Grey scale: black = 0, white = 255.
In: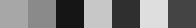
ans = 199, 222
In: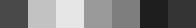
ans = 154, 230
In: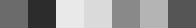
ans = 218, 233
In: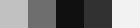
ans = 16, 242
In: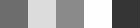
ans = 138, 254
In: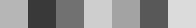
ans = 206, 219
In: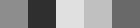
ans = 224, 224
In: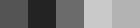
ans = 107, 201
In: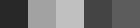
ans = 192, 192
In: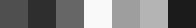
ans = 249, 249
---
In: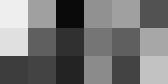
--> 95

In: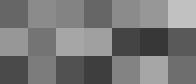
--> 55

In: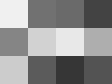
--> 232

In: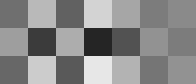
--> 146

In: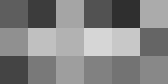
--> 200

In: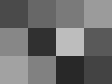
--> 189

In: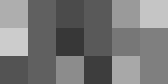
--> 119
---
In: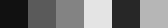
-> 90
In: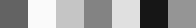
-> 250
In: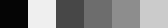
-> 239
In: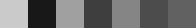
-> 24
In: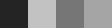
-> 194
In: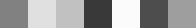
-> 224
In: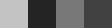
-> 36
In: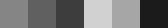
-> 96
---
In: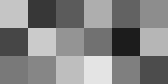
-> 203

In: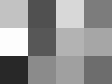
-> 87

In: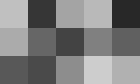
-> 102

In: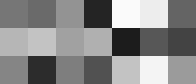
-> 195

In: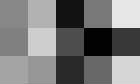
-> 206

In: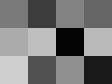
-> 191

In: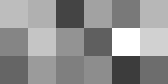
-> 197

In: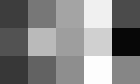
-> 186
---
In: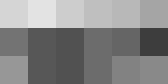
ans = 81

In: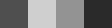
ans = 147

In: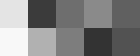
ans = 125

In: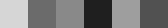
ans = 137

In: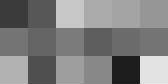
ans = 158

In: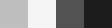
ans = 82

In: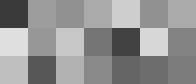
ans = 177

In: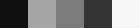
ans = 123

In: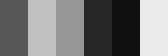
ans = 151

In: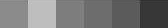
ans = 125
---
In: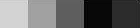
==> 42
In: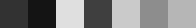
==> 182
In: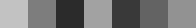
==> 146
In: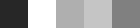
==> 128
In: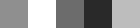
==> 189
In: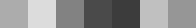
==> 150
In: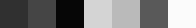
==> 251
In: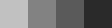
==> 42
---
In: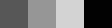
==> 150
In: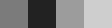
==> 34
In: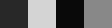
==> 212
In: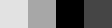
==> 167
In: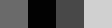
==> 2
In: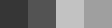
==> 83
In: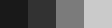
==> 50
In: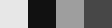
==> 17
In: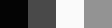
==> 73
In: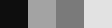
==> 163
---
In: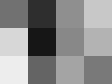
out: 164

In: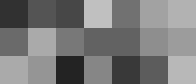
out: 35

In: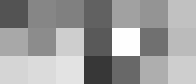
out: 227

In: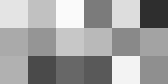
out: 103

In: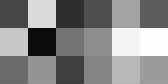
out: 62

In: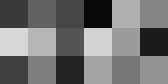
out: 35

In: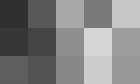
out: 136

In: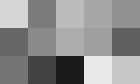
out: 27

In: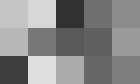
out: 170

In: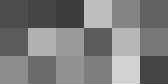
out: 146
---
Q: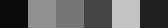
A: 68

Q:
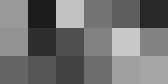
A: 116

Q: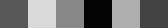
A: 3

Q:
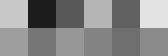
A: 180

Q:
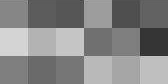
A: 157

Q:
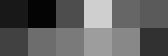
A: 207

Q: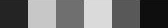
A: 218
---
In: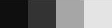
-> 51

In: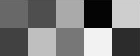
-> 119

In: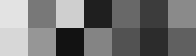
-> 82

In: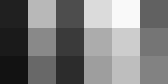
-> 158

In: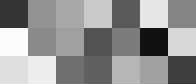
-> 182

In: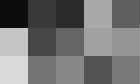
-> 134
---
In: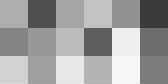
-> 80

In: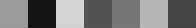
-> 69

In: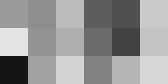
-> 66

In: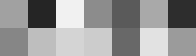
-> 45

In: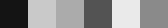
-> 83

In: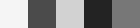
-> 75

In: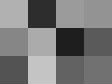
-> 45

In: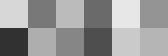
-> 78

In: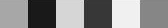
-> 55
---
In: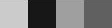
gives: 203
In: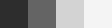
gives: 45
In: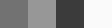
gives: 114
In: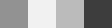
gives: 146
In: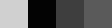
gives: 208
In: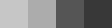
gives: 198
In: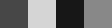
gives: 71
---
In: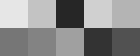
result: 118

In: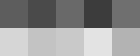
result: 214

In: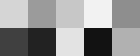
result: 64

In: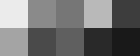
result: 164

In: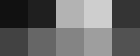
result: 66

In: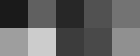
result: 158

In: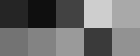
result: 115
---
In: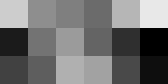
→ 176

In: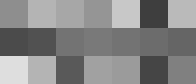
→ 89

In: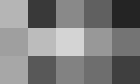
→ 130

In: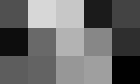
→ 151

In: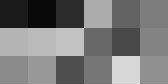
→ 78

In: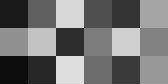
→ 222
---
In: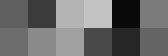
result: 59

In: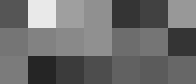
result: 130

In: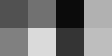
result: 113

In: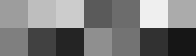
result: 190

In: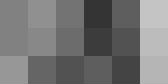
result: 136

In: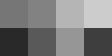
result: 130

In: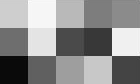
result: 228

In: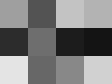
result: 110
